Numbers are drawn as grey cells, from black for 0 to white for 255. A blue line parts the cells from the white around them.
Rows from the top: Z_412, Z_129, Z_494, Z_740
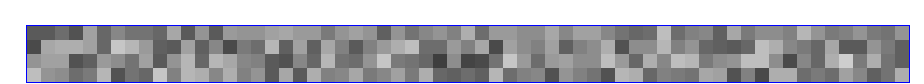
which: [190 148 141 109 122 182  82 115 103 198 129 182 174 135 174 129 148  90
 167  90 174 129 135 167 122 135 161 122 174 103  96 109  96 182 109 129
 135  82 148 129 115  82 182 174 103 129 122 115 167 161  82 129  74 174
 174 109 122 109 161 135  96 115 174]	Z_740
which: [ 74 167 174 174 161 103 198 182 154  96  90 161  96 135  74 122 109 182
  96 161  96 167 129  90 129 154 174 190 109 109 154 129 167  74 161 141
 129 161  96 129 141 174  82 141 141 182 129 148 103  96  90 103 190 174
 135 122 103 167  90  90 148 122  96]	Z_129

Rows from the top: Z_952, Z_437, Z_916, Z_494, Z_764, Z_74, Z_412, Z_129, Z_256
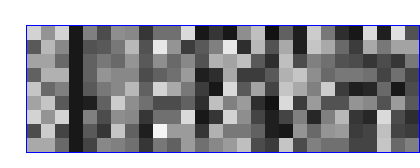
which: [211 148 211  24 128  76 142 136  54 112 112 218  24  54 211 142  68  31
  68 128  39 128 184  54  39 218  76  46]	Z_412
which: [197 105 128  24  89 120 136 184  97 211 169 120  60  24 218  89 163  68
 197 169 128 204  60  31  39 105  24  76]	Z_764
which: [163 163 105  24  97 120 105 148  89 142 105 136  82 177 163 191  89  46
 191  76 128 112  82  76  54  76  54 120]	Z_916
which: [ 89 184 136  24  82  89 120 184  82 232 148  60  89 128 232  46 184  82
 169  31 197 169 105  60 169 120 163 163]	Z_437

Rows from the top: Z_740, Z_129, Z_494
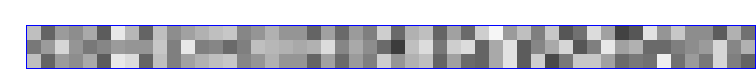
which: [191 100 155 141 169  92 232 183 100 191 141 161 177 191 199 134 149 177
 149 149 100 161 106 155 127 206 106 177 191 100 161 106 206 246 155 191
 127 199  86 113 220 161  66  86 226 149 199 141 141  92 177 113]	Z_740
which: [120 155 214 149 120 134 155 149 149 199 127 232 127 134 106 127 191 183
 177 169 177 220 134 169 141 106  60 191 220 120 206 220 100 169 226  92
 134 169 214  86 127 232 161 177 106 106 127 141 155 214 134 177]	Z_129

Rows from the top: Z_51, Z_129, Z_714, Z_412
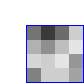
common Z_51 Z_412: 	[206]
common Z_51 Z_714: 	[206]
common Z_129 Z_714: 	[229]
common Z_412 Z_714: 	[206]
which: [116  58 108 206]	Z_51
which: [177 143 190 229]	Z_129
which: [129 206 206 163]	Z_412

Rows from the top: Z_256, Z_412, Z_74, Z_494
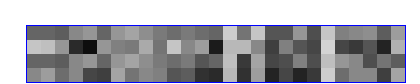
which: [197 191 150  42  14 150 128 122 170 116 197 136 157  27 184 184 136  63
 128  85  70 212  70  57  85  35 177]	Z_412
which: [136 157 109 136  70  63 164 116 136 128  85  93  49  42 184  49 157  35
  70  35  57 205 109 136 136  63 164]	Z_494

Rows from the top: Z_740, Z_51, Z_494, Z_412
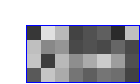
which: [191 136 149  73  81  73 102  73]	Z_51
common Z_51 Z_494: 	[81]

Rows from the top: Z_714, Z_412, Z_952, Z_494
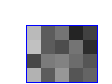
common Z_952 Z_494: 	[85]
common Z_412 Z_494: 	[92]
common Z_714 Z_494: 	[92]
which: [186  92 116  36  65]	Z_714
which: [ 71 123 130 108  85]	Z_952

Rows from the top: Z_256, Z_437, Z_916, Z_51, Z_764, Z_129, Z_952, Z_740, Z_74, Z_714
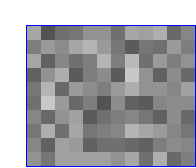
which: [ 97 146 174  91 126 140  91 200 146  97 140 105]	Z_51
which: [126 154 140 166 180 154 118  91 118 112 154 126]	Z_437

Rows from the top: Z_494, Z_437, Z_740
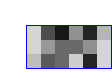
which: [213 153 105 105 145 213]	Z_437
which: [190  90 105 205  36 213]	Z_740
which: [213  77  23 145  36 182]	Z_494

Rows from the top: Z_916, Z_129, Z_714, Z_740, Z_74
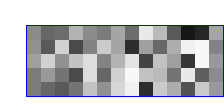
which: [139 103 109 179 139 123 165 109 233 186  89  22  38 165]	Z_916
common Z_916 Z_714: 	[179]
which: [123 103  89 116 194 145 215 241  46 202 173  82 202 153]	Z_74
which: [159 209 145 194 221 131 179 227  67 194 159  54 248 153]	Z_714

